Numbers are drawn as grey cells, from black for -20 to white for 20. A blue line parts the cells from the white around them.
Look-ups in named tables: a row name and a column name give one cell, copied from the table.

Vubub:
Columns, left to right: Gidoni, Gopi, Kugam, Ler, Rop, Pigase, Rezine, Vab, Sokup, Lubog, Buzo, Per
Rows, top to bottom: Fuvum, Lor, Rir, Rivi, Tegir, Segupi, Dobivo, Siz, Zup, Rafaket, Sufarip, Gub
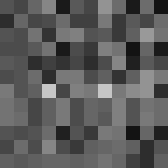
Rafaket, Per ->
-15
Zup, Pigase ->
-8
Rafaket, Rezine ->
-11
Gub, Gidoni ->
-5
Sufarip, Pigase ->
-11
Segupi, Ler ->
-13
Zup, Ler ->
-5
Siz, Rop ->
-1
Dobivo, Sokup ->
-1
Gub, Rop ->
-4
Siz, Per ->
-3
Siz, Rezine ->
-4
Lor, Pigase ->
-10
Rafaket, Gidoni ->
-7
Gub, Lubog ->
-10

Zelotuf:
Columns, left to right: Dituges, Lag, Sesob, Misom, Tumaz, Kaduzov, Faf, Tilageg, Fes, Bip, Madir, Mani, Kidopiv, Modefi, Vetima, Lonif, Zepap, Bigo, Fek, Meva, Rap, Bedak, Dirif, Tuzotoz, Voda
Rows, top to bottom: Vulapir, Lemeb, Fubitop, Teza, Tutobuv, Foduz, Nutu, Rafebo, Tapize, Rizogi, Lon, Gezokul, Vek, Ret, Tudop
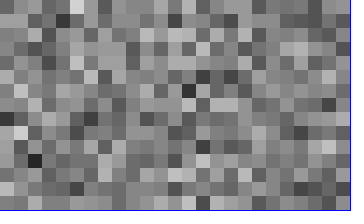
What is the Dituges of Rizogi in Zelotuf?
6
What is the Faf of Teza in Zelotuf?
3
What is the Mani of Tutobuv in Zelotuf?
2
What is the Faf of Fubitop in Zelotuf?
-4
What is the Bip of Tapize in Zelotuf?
2
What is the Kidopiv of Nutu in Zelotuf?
4
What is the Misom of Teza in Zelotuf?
-4
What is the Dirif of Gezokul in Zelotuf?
3
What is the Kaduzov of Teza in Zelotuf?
6
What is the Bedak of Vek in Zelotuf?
4
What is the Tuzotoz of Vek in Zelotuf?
-5
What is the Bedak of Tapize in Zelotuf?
1
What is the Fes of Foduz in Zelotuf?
6
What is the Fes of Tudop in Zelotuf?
-3
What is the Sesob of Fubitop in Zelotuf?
7
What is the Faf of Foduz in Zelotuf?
9
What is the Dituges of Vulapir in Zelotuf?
-4
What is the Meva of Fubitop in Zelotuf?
1
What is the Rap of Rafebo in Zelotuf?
3

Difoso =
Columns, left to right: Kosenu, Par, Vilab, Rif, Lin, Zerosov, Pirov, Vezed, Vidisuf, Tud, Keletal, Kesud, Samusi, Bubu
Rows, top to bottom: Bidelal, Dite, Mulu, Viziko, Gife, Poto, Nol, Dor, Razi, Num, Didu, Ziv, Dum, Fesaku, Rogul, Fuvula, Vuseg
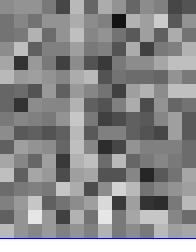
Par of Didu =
5
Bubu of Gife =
10
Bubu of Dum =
6
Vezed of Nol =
-2
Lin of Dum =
-8
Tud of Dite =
8
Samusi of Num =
5
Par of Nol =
-3

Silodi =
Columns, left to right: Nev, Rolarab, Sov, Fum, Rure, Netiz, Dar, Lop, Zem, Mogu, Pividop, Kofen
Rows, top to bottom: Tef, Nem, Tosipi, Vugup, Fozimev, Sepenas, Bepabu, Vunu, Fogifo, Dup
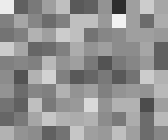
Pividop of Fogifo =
-3
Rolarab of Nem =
6
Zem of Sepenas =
-6
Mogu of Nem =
5
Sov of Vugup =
-4
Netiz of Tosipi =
10
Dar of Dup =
5
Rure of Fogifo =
8
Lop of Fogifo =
2

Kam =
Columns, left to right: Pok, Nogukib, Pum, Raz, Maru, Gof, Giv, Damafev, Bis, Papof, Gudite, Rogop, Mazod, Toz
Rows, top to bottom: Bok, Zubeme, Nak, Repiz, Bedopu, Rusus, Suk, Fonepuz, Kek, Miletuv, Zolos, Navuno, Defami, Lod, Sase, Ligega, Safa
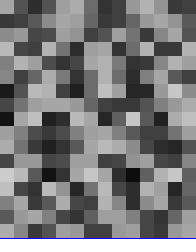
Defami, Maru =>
-12
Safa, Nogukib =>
1
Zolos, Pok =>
7
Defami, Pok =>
12
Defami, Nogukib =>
9
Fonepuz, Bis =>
-11
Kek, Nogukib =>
6
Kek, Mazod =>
7
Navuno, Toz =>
1
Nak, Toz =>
-7
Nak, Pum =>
-9
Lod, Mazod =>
-14

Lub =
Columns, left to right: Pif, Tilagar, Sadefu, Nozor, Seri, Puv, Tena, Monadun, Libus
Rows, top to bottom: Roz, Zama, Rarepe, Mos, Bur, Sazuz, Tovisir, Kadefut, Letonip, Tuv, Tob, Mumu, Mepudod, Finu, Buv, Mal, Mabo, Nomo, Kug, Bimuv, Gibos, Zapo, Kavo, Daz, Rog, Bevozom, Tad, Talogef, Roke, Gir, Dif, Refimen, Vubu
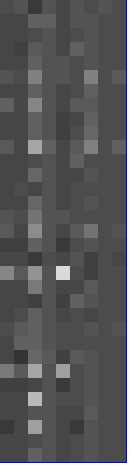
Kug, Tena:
-10
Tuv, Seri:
-10
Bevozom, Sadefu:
-4
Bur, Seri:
-7
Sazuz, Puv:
-8
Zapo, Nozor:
-7
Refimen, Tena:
-7
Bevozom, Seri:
-10
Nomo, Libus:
-8
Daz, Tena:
-7
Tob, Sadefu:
6
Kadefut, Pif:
-5
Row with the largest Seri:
Bimuv

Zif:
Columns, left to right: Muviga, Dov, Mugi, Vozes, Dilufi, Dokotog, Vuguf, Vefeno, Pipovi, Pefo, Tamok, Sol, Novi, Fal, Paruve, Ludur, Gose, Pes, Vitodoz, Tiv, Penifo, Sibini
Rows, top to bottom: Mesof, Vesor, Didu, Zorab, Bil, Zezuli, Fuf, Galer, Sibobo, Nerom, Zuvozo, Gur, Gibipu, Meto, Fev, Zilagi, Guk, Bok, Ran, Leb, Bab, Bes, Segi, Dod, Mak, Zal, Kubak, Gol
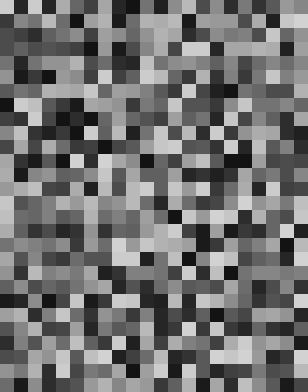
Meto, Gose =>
-3
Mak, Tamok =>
6
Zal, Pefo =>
-10
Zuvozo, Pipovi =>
-9
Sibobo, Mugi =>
12
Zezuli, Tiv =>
11
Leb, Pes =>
-2
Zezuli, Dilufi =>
4
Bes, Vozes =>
-17
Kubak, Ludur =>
-14
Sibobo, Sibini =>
6
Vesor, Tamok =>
8
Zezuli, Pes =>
-11
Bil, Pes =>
-9
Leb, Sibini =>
0
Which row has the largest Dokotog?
Gur

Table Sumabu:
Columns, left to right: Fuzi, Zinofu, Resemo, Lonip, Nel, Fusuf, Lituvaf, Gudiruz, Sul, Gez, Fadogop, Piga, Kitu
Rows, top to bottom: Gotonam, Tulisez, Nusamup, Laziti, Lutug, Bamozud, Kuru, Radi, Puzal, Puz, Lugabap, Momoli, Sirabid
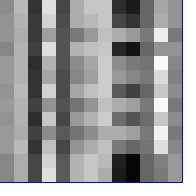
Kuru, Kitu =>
2
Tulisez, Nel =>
-8
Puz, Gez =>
5
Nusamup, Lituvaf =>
4
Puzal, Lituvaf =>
8
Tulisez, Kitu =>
3
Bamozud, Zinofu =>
8
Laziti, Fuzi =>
1
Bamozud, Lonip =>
6
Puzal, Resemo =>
-13
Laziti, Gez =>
-17
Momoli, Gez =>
-19
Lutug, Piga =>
19

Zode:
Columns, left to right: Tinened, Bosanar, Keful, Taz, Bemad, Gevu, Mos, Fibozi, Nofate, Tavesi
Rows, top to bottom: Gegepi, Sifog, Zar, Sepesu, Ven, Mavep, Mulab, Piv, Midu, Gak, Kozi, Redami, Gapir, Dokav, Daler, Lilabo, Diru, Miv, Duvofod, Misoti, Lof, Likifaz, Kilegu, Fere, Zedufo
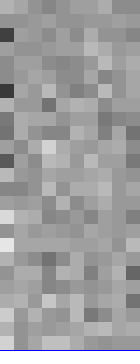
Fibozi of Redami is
5
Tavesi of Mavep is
6
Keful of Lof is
5
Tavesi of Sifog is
4
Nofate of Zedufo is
4
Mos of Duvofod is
3
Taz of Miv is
6
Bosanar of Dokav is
1
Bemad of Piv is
6
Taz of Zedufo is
10
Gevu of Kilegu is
9
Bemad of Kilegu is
3
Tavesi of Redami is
-1
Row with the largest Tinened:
Miv

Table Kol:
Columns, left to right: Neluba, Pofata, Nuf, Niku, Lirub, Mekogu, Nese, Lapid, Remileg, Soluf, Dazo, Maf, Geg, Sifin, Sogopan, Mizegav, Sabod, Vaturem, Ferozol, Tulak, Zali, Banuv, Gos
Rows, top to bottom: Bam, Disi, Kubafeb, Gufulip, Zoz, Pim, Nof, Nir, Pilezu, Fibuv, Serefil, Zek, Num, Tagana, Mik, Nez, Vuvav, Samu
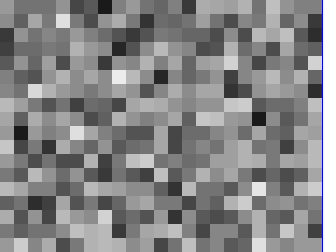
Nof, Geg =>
7
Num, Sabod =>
6
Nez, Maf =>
4
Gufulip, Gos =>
-5
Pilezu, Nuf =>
7
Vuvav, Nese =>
8
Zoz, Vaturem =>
1
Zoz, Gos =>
13
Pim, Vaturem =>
1
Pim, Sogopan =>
-1
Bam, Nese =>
-6
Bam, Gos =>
0
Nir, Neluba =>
9
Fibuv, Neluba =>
4
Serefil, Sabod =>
5
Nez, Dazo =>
-7

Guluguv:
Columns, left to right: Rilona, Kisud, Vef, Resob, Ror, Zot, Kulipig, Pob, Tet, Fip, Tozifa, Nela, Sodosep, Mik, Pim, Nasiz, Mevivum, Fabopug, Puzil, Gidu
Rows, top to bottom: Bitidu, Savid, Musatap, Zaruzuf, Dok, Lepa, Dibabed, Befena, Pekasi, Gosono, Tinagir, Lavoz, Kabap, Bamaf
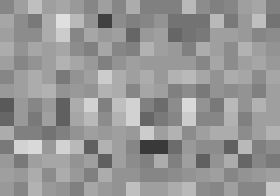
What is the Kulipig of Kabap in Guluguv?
0
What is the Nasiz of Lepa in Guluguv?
3
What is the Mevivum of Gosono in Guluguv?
7
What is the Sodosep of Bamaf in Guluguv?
7
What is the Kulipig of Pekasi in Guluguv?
9
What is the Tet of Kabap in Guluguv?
3
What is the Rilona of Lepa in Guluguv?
1
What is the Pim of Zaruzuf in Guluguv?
7
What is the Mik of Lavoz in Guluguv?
5

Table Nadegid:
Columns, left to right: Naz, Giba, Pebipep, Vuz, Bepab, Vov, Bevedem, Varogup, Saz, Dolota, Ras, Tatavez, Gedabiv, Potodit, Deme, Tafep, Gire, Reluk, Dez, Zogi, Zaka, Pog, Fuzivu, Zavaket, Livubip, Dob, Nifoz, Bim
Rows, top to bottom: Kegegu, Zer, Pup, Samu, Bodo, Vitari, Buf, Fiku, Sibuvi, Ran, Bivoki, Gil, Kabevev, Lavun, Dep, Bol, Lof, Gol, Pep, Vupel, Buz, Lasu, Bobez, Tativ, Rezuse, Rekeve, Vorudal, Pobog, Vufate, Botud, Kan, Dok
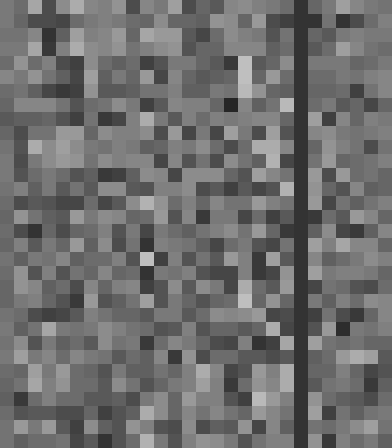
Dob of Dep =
-5
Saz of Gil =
0
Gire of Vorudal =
-9
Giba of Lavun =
0
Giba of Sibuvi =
-5
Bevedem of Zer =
-1
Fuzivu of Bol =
-11
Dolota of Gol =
-2
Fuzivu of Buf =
-4
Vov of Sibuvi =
-10
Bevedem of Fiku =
-3
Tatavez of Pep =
-10
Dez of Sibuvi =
1
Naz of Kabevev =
-1
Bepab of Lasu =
-7
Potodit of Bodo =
-1
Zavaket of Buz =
-2

